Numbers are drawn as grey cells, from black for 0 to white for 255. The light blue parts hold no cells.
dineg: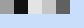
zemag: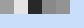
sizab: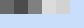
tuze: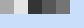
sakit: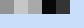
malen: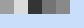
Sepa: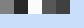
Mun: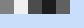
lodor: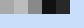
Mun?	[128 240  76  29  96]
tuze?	[169 228  52  87 116]
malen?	[158 219  52 116 137]

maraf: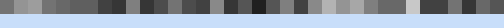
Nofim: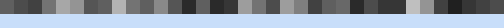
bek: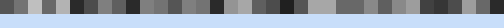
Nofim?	[ 95  76  65 115 167 148  85  95 179 115  95 137  85  42  95  42  54 157
 115  76 157 127  65  95 104  42  76  54  54 191 148  65  32  54  65  76]
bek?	[ 85 115 191 104 179  42  76 127  95  42 127 115  85 127 115  42 148 167
  95  76  32  85 167 167 104 104 137  95 137 157  65  54  76 157 104  42]
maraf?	[115 148 157 115 104  95  95  65  54 127  54  76 115  76  65 137  54  85
  32  85 127  65 137 179 148 167 127 104 104 200  65  65 115  54 104  85]

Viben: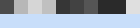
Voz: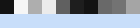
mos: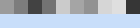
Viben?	[ 75 183 214 192  54  66  85  42  42 223]
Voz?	[ 19 246 174 235  96  30  19 105 115 165]

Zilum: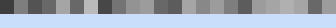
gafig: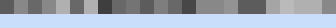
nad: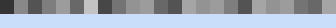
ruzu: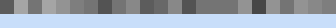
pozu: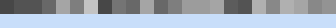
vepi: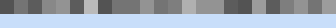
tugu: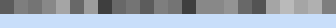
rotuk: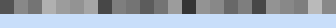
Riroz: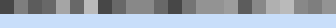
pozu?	[ 71  83  83 104 165 126 195  71 116 104 165 104 126 156 156 165  92  83
 176 136 176 165 136 147]
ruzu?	[ 92 165 116 165 147 126 116  83 116 136  92 104 136  83 116 116 116 147
  71 147 116 147 136 126]

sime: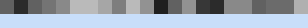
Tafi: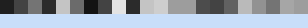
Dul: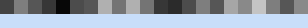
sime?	[ 97  43  97 116 137 186 186 166 126 186 146  31  97 146  55  43 137 137
  97 107 107 176]
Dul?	[ 67 126  86  55   7  76  86 176 116 176 116  55  43  76 126  86 166 137
 196 126  86 137]
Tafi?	[ 31  67 116  43 196 107  19  67 227  43 196 206 157 157  76  67  97 186
 146 116 166 157]

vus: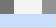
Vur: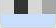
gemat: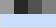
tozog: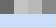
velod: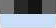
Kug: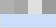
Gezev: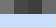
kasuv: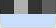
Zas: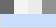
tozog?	[105 195 185 136]
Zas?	[105 244 235 146]
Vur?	[215  51 215 167]

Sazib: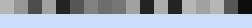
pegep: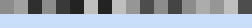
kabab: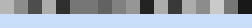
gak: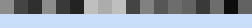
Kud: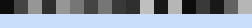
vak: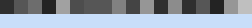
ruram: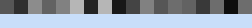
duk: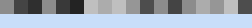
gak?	[140  68  47 140  57  35 191 172 191  68 129  86 109  98  57 109  13  98]
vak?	[ 47  86 109  35 161  77  86  86 129  68 150  47 140  47  86  35 150 191]

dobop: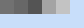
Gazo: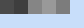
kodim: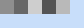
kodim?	[142 103 206  84 185]
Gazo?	[ 74  62 133 153 124]
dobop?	[113 103  84 164 195]

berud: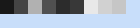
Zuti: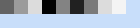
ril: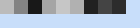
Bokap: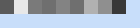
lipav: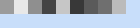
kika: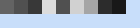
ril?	[187 131  24 165 198 177  33  68  44]
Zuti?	[ 99 155 220   2 131  33 122 220 244]
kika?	[ 99  80  56 220  80 209 165  44  24]
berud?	[ 24  68 177  80  44  56 232 209 198]

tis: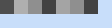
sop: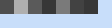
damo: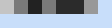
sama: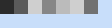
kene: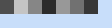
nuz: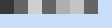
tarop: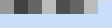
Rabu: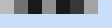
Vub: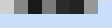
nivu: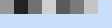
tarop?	[152  66 101 187  78 101 187]
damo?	[196 122  34 122  43  43 152]
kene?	[ 78 196 134  43 152 113  55]
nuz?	[ 55 101 207 101 175 196 101]

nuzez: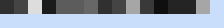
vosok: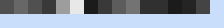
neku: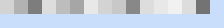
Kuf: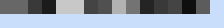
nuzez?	[ 48  68 221  27  92  92 103  48  68 166  57  15  36  36 166]
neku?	[211 178 125 221 189 166 232 211 200 136 221 232 241 221 115]
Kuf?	[103 103  57  27 200 200  68  80 178 115  36  57  68  15  92]

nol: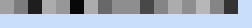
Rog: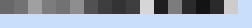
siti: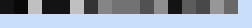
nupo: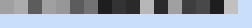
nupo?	[160 172  92 160 151  92 114  30  51  42 183  42 160  62  72  30 192]
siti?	[ 19   8 192  19  19 192  51 133 114 114  81 142  19  92  72 151 104]
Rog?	[104 114 160 124 114 142  81  62  51  62 214  30 124  42  19  42 204]

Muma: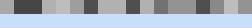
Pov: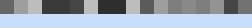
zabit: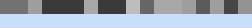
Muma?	[168  70  70 177 189 158  79 177 177  79 177 114 147 147  79 137 189 147]
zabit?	[114 114 158  58  58  58 168  58  58 189 102 168 168 158  91 158  70 147]

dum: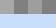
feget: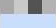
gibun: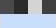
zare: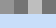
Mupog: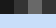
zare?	[148 116 190 116]
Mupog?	[ 24  52 104  52]

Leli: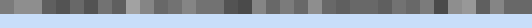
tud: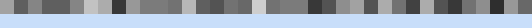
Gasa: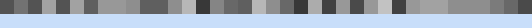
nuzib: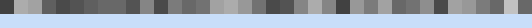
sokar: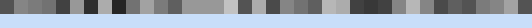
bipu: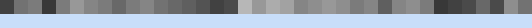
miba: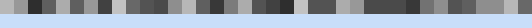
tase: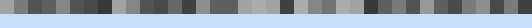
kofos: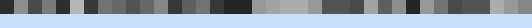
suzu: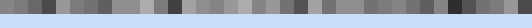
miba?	[183 152  46  95 172  95 152  65 194 104  83  74 142 183  95  56 123 172
  83  65  46 194  83  83 172 152  74  74  74  56 114 142  83  95 142 142
 183 104]
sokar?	[ 83 133 123 114  65 152  46 172  37 114 162 123  95 152 152 152 194  83
 172  74 133 114  95 183 172  65  56  65 133 183 133  74  95  83 123 133
 162  83]

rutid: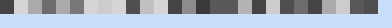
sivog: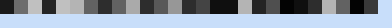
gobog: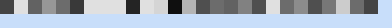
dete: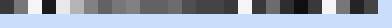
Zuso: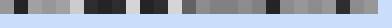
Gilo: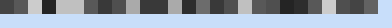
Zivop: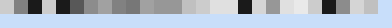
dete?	[ 57 119 245  26 233 180 129  98 119 129  98  98 108  79  68  68  57 245
  57 108  45  15  57 245 119  36  68]
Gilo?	[ 68  88 204  36 192 192  88  57  79 170  57  57 170  45 108  57  79 192
  88  79  36  45  88 204  79  68  98]
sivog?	[ 26 108 192  36 192 180  98  45  98 170  45  88 151  45  68  15  15 180
  36  79   3  15  45 180  98   3  57]
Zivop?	[204 129  26 204  26  88 140 161 129 119 161 151 151 192 204 224 224  26
 213 151 224 233 204  26 140 213 192]

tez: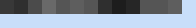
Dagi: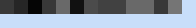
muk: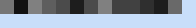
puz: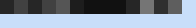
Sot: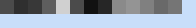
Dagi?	[ 56  38   5  56 105  17  75  65  65 105 105  56 117]
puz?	[ 38  65  38  65  85  29  17  17  17  38 117  47  94]

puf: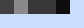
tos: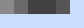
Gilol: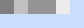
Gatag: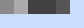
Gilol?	[127 193 149 149 236]
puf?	[ 65 138  56  56  14]
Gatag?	[138 171  65  65  85]

